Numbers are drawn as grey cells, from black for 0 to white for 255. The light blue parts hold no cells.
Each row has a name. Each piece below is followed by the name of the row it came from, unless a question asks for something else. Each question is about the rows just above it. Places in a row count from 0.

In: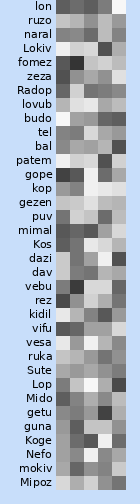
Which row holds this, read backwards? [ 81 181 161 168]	bal
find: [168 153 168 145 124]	Sute
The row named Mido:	[ 94 131 174 137 188]
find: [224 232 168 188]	lovub
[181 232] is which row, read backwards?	kidil
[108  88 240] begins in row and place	Koge, 1

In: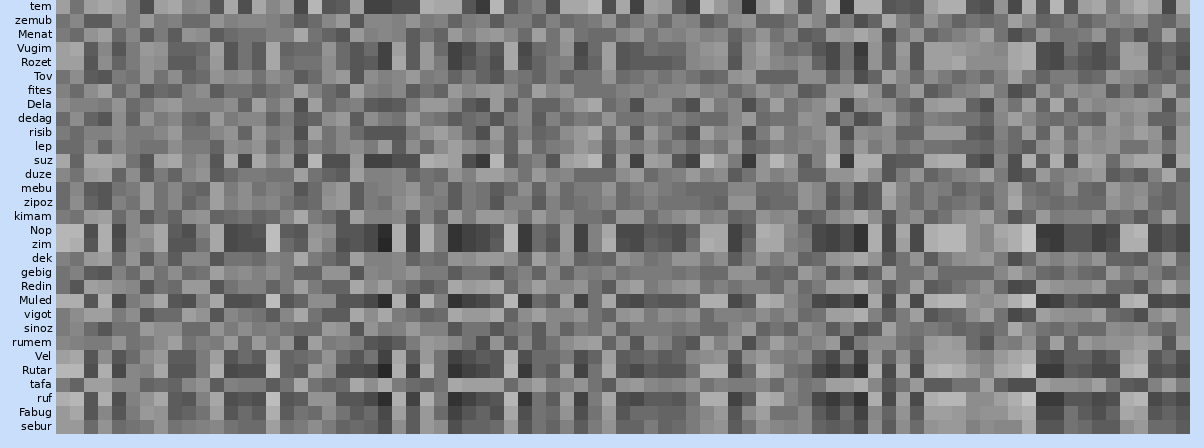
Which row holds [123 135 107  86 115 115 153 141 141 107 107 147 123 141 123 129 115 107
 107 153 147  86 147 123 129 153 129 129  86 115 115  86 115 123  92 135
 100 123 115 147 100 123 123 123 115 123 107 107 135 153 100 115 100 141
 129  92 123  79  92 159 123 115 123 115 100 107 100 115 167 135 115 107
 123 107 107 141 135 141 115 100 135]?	sinoz
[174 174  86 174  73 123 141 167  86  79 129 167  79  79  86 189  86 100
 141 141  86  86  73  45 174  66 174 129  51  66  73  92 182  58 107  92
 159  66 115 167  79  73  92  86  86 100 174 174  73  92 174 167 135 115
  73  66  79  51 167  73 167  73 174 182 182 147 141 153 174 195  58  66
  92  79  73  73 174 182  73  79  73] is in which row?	Muled

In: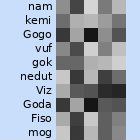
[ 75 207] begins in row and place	vuf, 1
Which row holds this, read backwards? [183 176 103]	gok

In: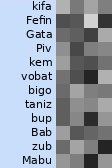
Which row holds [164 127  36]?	zub
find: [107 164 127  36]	zub
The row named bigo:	[107 164 127 121]
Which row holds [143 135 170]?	taniz
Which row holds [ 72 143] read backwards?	Piv

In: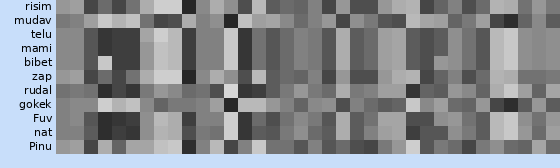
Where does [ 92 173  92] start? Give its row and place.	nat, 19
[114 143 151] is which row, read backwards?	bibet
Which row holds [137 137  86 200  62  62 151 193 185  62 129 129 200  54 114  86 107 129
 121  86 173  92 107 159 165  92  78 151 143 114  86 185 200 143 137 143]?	bibet

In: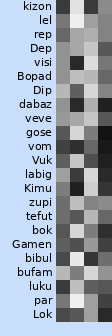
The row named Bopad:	[146 190 183 103]
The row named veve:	[153 167 198  87]

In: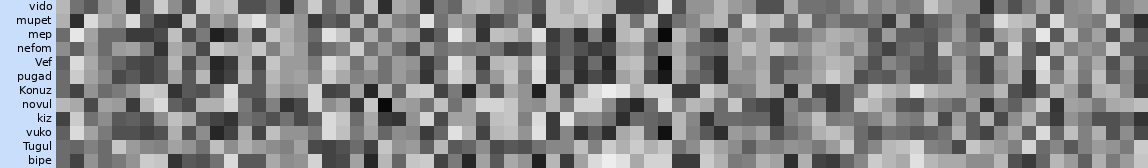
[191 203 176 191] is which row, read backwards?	vido
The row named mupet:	[176  46 218 169 147 218  96  59  52 197  96 162 135 203 224 147 176 147
  59  96  81 183  81 176 129 114 224 114 155 141  59  81 108 176  59 191
 191 176 203  59 183 114 197  59 114 135 169 183 102 211 176 191 108 191
 102 129 102 102 114  59 162  67  96 108 147  89 114 218 191 183  89 218
 141 135 122 211  96  46]

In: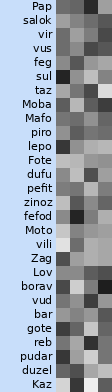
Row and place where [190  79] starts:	dufu, 1
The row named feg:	[138  87 151 167]
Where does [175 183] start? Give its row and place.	lepo, 2
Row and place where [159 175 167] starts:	Zag, 1

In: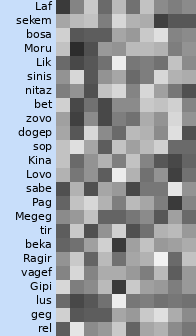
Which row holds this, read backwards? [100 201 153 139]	rel
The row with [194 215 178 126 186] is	Pag

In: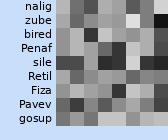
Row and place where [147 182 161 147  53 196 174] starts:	Fiza, 0
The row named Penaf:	[147 182 161 104  53 196 174  75]
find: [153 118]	gosup

